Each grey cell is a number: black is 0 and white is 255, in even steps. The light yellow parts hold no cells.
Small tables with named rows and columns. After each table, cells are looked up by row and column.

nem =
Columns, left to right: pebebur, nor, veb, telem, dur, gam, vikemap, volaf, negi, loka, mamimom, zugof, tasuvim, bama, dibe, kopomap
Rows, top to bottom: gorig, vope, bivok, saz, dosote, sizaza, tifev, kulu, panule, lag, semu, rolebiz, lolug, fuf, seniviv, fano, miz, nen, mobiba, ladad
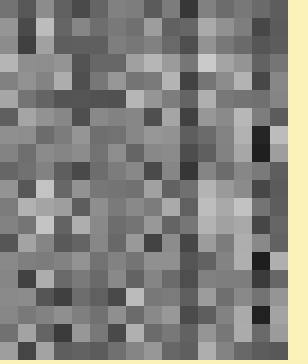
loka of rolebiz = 170
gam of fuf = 135
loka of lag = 134
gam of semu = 119
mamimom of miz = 95
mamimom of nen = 75
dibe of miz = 115
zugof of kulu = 107
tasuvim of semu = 154
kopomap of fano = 103
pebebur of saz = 181

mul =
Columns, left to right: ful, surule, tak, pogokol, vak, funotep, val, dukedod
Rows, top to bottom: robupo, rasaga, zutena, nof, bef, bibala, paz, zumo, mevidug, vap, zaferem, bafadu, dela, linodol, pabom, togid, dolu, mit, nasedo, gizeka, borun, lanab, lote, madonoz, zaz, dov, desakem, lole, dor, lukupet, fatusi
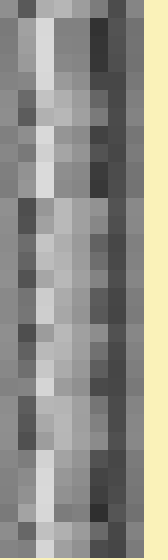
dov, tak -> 210
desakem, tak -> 216
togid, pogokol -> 184
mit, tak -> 206
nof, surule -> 154
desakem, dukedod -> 120
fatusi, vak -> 145
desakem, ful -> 130
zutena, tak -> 217
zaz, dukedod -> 136
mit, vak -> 148

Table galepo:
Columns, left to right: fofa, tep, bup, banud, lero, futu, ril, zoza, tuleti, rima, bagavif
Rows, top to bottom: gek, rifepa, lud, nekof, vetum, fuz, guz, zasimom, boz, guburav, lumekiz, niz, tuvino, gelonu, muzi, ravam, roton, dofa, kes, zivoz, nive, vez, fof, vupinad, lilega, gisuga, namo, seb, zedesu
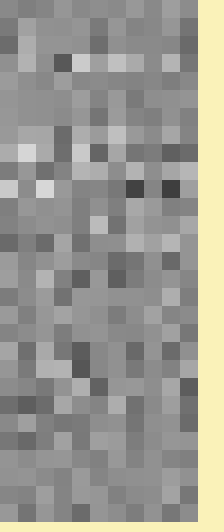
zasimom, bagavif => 132
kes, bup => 149
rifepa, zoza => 132
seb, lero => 153
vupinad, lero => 122
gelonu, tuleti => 161
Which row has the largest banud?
nive

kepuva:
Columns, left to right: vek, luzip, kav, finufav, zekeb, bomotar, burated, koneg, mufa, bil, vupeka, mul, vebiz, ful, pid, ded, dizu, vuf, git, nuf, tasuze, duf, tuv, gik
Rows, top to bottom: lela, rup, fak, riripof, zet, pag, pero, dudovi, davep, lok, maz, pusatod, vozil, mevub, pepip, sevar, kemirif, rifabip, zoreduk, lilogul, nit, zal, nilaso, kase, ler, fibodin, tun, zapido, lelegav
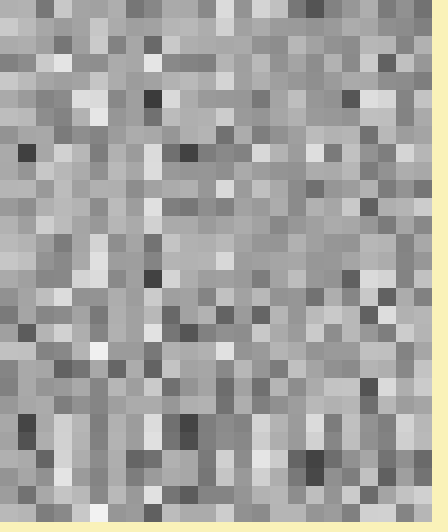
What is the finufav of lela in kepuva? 200
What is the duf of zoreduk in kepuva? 126
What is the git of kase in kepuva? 124
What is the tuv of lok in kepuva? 173
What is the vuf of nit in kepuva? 164
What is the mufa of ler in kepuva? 224
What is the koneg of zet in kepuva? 156
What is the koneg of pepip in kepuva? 158
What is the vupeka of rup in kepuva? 184
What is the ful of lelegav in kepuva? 145
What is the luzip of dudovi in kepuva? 166
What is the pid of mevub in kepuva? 150
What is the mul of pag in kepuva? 154
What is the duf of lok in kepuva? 146
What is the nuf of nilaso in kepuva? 182
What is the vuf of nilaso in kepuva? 184
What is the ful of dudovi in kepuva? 172
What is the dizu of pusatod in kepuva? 139
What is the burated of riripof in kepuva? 171
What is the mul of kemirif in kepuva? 132

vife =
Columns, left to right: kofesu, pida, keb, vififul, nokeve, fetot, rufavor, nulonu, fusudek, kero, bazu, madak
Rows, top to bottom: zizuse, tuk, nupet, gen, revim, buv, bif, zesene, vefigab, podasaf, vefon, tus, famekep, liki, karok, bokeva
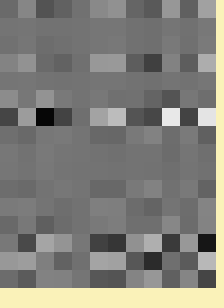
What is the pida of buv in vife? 119
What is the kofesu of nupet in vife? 113
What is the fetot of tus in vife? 127
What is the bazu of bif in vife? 67
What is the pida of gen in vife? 146
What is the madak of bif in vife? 228
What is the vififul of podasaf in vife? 116
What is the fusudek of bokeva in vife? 151
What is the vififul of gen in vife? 98
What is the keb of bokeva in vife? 130
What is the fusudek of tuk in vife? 111
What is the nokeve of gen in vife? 112
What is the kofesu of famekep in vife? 105
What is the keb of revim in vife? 115
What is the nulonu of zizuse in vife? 101
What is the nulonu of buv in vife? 113
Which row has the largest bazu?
liki

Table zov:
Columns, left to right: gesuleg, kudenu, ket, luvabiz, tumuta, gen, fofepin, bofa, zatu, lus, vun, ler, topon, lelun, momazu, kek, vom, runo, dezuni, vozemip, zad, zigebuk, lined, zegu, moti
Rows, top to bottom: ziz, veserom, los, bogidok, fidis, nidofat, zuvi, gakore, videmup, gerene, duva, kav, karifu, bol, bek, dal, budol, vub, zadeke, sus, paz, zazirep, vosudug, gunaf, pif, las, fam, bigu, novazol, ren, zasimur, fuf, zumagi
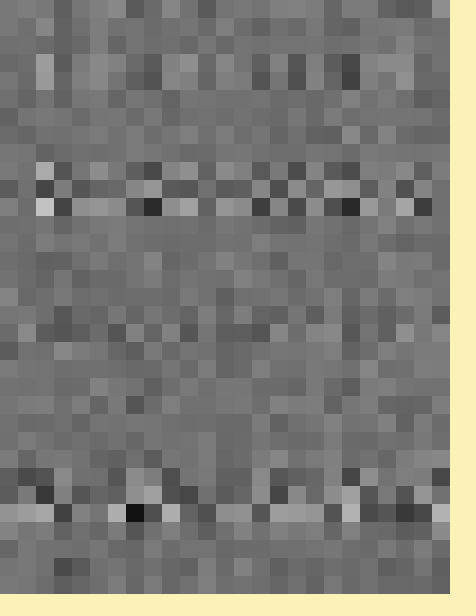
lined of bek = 121
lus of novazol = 173
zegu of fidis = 105
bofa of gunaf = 118
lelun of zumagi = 114
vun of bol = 109
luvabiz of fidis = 101
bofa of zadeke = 129
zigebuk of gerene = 124
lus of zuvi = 103
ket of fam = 83
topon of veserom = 126
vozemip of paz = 112
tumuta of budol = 109
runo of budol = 114
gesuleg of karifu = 110
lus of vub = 109
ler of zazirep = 112
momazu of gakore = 117

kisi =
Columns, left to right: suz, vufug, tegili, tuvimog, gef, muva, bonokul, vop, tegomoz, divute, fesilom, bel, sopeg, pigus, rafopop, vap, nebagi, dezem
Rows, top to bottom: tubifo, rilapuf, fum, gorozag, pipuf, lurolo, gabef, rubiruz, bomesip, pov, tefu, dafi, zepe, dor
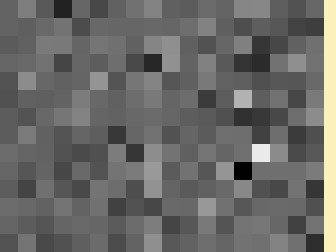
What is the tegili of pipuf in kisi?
103
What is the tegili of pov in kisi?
100
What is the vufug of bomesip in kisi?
101
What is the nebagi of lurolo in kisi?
71
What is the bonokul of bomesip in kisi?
124
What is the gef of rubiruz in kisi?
101
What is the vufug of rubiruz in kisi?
123

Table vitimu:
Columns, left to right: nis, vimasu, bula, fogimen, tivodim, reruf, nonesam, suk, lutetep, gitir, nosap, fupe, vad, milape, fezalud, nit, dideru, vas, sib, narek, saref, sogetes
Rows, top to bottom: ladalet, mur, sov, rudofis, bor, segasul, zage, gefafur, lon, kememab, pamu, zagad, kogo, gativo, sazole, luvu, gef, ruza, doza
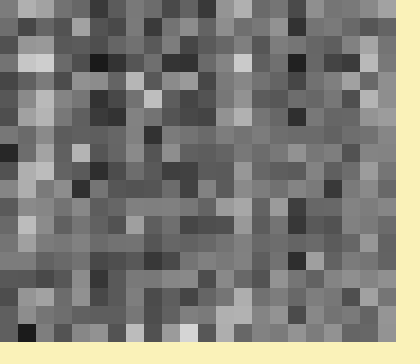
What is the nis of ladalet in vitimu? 124
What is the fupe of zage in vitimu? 68
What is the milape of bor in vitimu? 135
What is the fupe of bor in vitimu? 71
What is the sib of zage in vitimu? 102
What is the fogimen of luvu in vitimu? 87
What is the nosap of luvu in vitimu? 137
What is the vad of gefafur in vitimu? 125
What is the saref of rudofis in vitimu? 185
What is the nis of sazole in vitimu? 124
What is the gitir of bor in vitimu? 139
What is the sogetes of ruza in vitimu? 149

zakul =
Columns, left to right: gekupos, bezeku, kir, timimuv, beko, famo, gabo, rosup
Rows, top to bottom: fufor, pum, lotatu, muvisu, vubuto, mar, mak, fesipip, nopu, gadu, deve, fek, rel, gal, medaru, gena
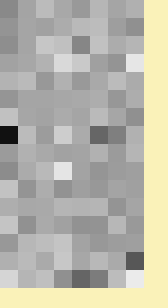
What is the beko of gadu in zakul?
163
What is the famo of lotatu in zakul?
193
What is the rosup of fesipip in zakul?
177
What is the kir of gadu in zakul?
185
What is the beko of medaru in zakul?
167
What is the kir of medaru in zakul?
170
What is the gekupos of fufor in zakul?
137
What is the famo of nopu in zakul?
177
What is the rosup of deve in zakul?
160
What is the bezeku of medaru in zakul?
186
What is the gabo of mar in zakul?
151
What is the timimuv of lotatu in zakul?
192
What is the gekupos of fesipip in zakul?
17
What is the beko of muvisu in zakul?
201
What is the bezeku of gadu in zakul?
171
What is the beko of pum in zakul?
185
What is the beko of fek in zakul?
179

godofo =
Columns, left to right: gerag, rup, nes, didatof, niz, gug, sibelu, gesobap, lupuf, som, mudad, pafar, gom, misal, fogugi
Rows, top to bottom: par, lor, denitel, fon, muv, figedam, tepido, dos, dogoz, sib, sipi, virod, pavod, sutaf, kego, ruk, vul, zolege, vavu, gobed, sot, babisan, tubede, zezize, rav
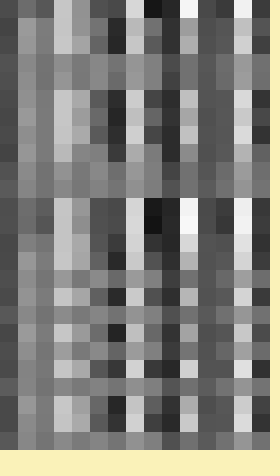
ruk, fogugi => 109
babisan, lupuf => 127
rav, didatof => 137
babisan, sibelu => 116
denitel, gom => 87
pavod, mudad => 248
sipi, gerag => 90
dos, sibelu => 46

